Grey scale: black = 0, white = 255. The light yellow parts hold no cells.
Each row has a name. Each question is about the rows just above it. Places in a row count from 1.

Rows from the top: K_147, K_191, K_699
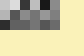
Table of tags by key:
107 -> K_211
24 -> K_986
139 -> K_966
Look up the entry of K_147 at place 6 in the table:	K_966
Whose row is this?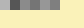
K_191

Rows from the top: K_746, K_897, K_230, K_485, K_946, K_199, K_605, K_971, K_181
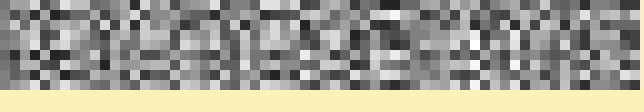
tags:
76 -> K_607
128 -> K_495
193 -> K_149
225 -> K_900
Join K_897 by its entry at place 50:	K_607
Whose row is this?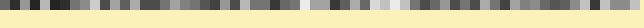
K_199
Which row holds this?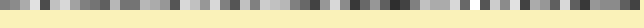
K_946
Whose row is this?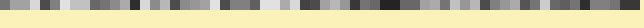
K_746
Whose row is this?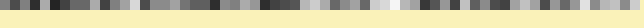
K_897
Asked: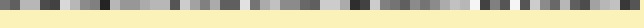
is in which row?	K_605
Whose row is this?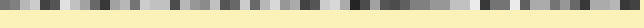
K_485

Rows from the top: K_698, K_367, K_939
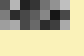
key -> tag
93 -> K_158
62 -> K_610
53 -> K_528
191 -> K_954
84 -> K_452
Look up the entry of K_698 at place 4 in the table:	K_528
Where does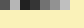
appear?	K_698
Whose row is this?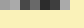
K_939

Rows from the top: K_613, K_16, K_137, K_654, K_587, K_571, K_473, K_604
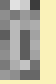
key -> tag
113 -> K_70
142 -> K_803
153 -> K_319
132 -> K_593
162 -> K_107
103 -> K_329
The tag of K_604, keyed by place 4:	K_329
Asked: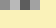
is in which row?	K_571
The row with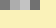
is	K_473
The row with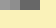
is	K_604
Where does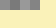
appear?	K_16

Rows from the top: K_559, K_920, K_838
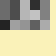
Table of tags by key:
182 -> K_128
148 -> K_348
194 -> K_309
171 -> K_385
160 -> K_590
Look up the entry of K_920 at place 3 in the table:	K_128
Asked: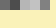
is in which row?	K_920
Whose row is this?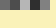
K_559

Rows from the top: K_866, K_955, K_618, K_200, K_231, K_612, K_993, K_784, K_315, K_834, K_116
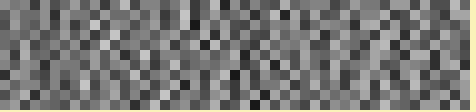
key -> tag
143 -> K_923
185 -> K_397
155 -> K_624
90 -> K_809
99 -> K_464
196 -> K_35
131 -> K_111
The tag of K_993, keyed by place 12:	K_111
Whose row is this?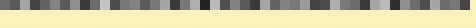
K_231
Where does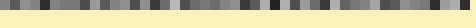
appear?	K_993

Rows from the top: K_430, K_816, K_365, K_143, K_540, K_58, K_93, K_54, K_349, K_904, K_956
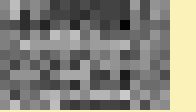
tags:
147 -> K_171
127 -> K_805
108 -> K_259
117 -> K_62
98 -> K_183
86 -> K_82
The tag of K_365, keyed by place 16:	K_259
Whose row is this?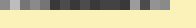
K_430
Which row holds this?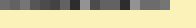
K_349

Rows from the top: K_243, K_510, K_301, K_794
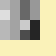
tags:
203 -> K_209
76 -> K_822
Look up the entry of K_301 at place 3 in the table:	K_209
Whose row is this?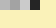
K_301
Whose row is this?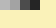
K_794

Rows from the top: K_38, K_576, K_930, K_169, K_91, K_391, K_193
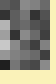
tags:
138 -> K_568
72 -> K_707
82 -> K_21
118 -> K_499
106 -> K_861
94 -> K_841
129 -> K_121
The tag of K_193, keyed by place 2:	K_499
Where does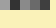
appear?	K_169
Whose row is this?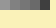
K_391

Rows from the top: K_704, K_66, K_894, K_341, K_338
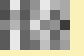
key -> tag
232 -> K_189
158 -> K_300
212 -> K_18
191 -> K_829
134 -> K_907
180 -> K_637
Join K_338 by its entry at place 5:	K_829
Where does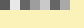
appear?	K_341
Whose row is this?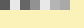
K_704

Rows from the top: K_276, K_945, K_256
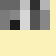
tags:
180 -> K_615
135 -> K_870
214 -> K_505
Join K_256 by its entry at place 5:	K_870
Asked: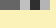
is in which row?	K_276
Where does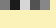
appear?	K_256
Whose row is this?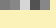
K_945

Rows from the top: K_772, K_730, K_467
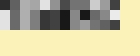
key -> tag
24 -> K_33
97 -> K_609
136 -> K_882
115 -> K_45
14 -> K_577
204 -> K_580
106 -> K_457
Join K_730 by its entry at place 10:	K_457
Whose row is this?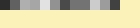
K_772
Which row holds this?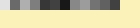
K_467

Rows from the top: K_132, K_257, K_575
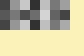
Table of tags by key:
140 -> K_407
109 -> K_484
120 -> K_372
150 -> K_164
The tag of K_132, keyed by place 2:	K_164
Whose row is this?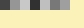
K_132
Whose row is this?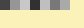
K_575

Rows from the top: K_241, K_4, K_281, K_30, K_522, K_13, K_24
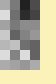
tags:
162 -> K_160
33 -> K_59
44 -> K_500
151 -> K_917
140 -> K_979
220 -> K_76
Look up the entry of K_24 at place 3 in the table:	K_917
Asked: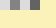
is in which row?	K_13
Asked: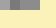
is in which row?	K_281
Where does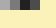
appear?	K_241

